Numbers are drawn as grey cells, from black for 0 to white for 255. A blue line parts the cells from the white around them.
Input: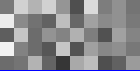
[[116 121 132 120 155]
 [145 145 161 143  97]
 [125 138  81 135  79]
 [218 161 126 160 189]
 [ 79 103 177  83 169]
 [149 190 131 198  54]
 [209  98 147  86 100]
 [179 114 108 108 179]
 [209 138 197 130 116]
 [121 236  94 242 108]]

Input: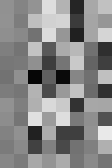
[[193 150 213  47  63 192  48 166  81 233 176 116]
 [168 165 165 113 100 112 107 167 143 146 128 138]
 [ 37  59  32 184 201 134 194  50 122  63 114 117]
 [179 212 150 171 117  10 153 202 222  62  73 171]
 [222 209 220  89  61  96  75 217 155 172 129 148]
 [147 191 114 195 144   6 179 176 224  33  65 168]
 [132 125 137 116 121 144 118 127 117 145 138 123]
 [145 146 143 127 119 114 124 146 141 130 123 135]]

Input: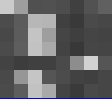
[[ 96  71  67  69  85  70  70]
 [ 82  74  69  70 210  64  73]
 [ 64  57  63  56 141  66  58]
 [ 77  64  69  67  74  76  68]
 [ 81 181 158 170  64  85 169]
 [ 80 183 196 194  64 197 194]
 [158  91  92  94  61 150  93]
 [203  76  72  75  67  73  75]]

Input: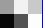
[[201 253]
 [242  83]
 [157   7]]

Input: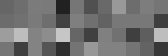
[[117  62 190  55]
 [125 120  94  99]
 [109 120  63 116]
 [153 120 113 130]
 [105  98 128 130]
 [ 80 112  64 152]
 [118 127 102 116]
 [ 33  66 198  46]
 [122 110 141  85]
 [123 122 131 131]
 [110 113 189  63]
 [102 108 157 117]]

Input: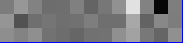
[[126 125 144]
 [  6 136 101]
 [130  99 120]
 [225 168 162]
 [145 111 144]
 [119 111 114]
 [100 126 113]
 [128 113 102]
 [110 111 109]
 [109 117 114]
 [130 111 143]
 [151  82 131]
 [124 149 142]]
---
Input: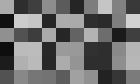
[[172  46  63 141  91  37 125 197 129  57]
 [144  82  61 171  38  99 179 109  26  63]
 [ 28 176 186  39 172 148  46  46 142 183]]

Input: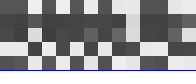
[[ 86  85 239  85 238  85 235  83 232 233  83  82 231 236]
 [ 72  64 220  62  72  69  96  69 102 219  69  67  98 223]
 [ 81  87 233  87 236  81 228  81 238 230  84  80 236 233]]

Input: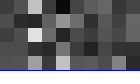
[[ 61  82 194  59  10  69  92 102  54  68]
 [ 63  78 225 107  36  74  61  83  71 100]
 [ 81  83 159  58 193  86  90  77 131  41]]

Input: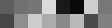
[[ 94 113 118 219  25   9 206 119]]

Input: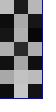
[[190  27 183]
 [ 22 176   7]
 [ 17 166  15]
 [ 12 199  19]]

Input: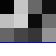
[[  3 197 104  16]
 [102  69  54 148]]

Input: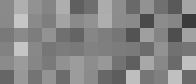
[[138 175 146 133 174  95 110 172 141 105 146 112  89 165]
 [121 138 125 146 112 100 134 126 118  83 159 132  78 162]
 [139 155 134 122 145 156 141 152 115  95 168 136 106 192]]
